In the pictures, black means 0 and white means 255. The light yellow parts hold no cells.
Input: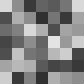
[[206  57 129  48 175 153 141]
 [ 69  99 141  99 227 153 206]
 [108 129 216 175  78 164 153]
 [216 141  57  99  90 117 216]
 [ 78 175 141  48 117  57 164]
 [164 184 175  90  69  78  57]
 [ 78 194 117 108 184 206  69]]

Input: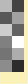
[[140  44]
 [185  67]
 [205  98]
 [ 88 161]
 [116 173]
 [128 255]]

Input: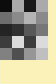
[[ 36  48  88 119]
 [129  79 150 191]
 [110 138 180 138]
 [ 12 170  24 170]
 [ 60 219  60 219]]

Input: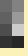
[[ 49  39]
 [107 130]
 [ 97 154]
 [ 77 203]]

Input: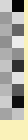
[[215   4]
 [206  14]
 [196  46]
 [184  89]
 [174 100]
 [174 143]
 [163 196]
 [154 215]
 [154 226]
 [143 237]]

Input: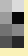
[[155   8]
 [ 82  40]
 [114 135]
 [186 219]]

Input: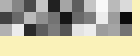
[[ 65 105 186 144 115  21 105 124 236 156  12]
 [177 134  74 197  33 165  93 197 248 186 218]
 [177 236  42  93 124  84 227 236 156 165 115]]
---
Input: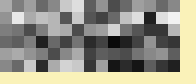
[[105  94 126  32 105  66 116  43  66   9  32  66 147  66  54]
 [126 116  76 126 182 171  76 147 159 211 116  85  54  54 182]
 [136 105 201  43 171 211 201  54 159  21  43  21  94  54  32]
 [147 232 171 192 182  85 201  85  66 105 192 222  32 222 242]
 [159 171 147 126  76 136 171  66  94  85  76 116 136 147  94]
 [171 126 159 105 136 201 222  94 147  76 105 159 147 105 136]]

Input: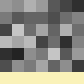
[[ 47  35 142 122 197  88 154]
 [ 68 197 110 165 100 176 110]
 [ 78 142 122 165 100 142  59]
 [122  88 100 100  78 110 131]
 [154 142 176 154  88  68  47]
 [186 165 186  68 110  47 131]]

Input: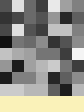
[[ 16 117 106 140  51  83 140]
 [ 28 128 128 171  39  95 140]
 [ 51  71 106  83 150  39  95]
 [ 71 223  83  61 194 194 128]
 [ 83 223 106  61 233 160 128]
 [150  28 160 183 203 117  61]
 [194 171 160 117 117  61 244]
 [203 203 183 183  95  28 183]]

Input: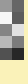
[[ 81  39]
 [132 225]
 [153 102]
 [184 123]
 [246  92]]

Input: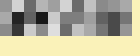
[[138  55 202 138 222 107 193 169 117  74 149]
 [149 211 107 181 159 211 107 193 138 149 169]
 [169  36  98  24 202 126 126 159  98  74 117]]

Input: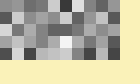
[[ 78 214  69 184 194 204 131  69 184  69]
 [ 88 204 141 162 141 204  99 150 194  88]
 [141 150 110 120 204  57 223 131  99 150]
 [162 194 162 131 172 244 172 120 162  88]
 [214 120 172 131  99  99 120 172 141 162]]
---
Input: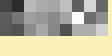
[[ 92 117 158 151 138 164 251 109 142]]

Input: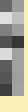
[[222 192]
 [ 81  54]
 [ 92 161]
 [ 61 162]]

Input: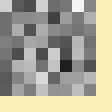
[[111 139 139 144  65 156 123 175]
 [127 115 167 160  96  84 183 113]
 [103 178 188 113 195  30 139  81]
 [ 92 162 126 193 146 148 190 131]]

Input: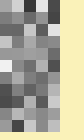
[[125 143 106 147  69]
 [196 126 169 132 138]
 [241 137 111 177  80]
 [ 80 128  98 121 181]
 [134 183 154 137 157]]

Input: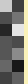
[[ 78 116]
 [ 86  75]
 [103  24]]

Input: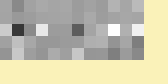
[[164 153 157 163 164 165 157 169 157 163 167 165]
 [161 191 167 152 152 155 156 175 177 148 166 126]]

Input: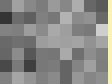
[[ 52 108  95 128 119 179 139 146 104]
 [105 112 108 157 163 160 164 146 164]
 [ 73 122  63 120 123 100 132 160 126]]

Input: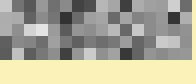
[[173 171  98 139 117  50 107 159 165 106 164 131 140 152  53 175]
 [ 95 137 132 110 160 120  96 123 110 120 156 102 121 202 195 144]]
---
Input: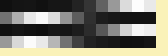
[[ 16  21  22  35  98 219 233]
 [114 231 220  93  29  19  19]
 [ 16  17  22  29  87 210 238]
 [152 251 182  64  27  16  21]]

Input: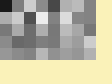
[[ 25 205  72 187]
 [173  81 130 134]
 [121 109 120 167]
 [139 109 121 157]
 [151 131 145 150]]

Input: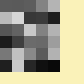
[[ 91  93 180]
 [186  56  30]
 [ 86 200 179]
 [ 27 107 157]
 [120 137 178]
 [ 31  39   9]]

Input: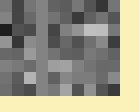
[[120 117  98 119  54]
 [131 105 115  58 115]
 [ 30  75  69 147 189]
 [148 139  77  81 137]
 [104 154 115  94 112]
 [128 108 158 129 105]
 [114 179  97 124 107]
 [110  76 120  82  84]]

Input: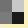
[[113]
 [123]]

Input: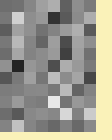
[[110 134 174 142]
 [119 142  50 139]
 [ 93 144 131 175]
 [120 133 158 163]
 [109 131 154 159]
 [145 150  78 153]
 [ 86 160 188 165]
 [124 136 120 100]
 [129 128 232 152]
 [109 136 135 129]
 [131 133 104 105]]
